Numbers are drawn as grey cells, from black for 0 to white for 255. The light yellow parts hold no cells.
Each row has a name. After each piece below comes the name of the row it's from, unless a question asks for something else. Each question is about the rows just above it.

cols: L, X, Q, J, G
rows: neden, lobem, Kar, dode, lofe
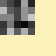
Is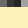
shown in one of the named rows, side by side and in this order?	no
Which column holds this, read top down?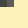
X
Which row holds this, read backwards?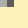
lofe
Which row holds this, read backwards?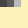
lobem

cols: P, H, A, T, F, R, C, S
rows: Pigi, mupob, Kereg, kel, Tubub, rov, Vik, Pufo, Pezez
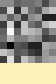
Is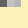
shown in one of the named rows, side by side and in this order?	yes
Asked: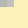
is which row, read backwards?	Tubub

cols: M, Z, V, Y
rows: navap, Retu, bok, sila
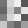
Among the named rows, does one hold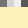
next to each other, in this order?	yes
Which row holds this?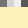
navap
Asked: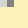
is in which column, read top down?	Z
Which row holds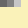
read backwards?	sila
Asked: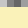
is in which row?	sila

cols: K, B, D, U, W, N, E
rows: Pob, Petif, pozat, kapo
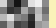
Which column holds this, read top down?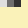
W
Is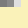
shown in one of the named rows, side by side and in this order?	no
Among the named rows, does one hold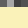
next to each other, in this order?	yes

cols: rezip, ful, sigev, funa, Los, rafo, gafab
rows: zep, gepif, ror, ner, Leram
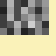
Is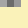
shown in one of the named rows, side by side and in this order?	yes
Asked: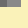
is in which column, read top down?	rafo
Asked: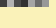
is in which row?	zep
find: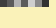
ner

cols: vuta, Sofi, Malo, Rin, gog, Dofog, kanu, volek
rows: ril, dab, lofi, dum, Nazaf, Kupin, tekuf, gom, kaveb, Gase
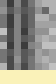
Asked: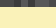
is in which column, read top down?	Rin
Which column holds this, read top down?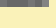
gog
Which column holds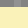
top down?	Malo
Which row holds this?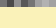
kaveb

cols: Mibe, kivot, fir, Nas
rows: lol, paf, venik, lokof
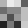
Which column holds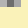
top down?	Mibe
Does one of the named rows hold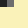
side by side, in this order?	no

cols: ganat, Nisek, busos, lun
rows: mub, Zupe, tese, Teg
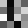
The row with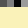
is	Teg
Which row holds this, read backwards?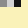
tese
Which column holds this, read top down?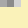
busos
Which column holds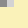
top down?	busos
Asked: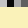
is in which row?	mub

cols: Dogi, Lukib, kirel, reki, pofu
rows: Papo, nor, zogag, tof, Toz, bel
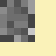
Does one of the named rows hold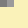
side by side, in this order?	yes
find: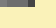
zogag
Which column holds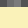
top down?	reki
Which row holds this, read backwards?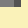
tof
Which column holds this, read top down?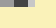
pofu

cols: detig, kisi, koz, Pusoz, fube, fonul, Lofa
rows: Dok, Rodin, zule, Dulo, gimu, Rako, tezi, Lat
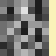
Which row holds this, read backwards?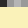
Lat
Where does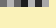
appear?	gimu
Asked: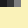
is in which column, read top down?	kisi
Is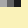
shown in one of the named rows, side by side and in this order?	no
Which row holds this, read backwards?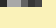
zule

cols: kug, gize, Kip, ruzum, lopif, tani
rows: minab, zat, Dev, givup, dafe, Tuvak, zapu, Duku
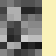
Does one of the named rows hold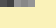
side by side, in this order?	no
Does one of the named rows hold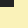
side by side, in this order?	yes
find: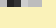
Tuvak
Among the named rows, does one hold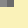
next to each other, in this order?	yes

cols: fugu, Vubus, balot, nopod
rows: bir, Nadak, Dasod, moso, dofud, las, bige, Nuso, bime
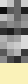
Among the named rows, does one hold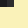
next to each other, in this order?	no
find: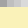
bige

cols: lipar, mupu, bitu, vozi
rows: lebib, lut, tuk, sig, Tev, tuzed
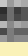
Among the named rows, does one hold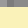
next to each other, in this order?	yes
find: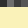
lut

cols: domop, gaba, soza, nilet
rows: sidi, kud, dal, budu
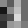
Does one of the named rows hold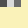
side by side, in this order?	yes
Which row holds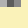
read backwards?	sidi
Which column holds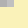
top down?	soza
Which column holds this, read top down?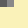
gaba
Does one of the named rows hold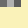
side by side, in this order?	no
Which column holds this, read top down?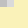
soza

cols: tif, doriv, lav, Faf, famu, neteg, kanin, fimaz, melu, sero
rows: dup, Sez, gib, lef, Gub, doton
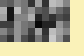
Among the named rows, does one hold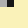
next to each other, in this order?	yes
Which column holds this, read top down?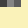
tif
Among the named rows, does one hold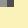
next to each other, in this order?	yes
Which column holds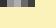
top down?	famu
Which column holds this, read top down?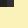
kanin
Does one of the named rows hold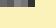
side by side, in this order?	yes
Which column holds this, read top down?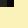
neteg

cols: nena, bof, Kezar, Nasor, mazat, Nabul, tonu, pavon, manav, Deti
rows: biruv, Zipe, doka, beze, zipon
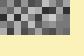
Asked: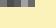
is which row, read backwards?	zipon
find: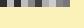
doka

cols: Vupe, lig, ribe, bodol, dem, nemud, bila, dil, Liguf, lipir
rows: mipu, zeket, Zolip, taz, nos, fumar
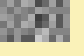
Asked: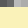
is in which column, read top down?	bila
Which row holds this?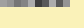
Zolip
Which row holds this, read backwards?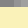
zeket

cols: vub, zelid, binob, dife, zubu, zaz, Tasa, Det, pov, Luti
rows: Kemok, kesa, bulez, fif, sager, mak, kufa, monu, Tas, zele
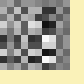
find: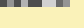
kufa
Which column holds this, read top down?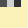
vub
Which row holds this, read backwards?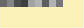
sager
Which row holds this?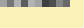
sager
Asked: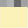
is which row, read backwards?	zele

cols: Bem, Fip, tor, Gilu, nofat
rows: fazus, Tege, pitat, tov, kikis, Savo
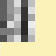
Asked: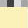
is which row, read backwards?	Savo
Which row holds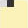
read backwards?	Tege
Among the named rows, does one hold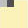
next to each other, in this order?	no
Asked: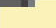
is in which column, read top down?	Bem

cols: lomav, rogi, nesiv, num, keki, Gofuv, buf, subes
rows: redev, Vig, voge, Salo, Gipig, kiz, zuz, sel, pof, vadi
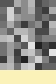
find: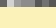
voge
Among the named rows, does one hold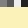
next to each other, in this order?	no
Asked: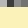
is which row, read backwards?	Salo
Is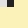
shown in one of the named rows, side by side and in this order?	yes
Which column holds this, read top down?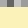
rogi

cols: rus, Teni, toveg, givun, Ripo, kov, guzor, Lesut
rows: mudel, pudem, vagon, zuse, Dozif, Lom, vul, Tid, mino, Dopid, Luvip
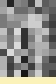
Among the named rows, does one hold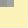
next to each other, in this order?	yes
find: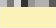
vul

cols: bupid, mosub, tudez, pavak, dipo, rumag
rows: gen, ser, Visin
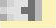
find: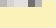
gen
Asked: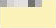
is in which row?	Visin
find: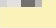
ser
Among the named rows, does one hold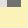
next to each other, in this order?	yes

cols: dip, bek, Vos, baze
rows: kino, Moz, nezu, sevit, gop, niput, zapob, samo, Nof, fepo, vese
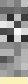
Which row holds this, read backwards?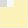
gop
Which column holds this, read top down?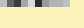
baze
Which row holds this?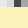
sevit
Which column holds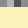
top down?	dip
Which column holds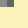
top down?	dip
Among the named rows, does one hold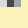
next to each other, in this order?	yes

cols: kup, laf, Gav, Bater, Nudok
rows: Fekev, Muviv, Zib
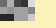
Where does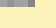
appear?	Muviv
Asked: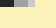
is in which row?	Zib
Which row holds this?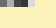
Fekev
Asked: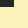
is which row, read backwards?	Zib

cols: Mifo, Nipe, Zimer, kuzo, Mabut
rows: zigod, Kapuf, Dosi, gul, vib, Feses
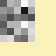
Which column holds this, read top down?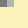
Zimer
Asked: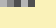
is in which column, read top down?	Nipe
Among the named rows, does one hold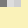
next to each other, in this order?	no
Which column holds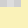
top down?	Mabut
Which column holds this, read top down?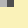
Nipe
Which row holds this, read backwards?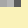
zigod

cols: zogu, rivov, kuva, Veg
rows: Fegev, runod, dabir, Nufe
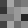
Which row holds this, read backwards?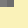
Fegev
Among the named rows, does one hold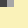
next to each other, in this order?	yes
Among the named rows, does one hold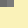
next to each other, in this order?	yes
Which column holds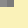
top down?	rivov

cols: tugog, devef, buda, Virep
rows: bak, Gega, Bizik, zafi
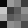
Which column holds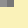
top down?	Virep
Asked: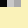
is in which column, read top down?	tugog
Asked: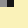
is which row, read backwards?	zafi
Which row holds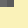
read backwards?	Bizik
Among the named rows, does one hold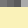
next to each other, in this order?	no
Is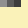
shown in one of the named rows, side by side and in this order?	no
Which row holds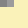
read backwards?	bak

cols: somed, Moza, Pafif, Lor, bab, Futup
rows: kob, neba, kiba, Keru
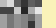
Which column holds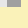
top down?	Futup
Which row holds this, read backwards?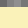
kiba

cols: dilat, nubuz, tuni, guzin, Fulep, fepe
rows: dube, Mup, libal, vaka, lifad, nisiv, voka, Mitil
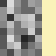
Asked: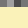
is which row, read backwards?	Mitil
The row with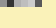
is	libal
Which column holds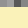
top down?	fepe
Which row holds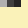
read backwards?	nisiv
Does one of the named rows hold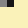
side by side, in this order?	no

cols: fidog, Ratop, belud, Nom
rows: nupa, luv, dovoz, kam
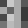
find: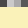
nupa
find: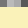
kam
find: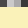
dovoz
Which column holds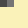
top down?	fidog
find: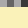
luv

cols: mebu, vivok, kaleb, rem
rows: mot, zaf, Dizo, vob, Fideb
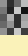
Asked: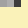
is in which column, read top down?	rem
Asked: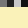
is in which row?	zaf
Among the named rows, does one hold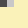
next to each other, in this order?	no
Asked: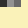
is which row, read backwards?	vob
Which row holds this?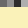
vob

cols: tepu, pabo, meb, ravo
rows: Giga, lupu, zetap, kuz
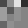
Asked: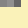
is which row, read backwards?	kuz
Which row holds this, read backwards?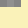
zetap
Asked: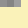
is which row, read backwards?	zetap
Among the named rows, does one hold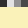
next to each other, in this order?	no
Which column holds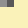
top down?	pabo
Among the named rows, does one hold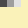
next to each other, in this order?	no

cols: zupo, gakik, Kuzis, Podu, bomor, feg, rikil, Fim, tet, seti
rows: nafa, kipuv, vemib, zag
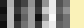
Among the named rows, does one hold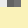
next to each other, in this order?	yes
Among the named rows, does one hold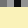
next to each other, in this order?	no

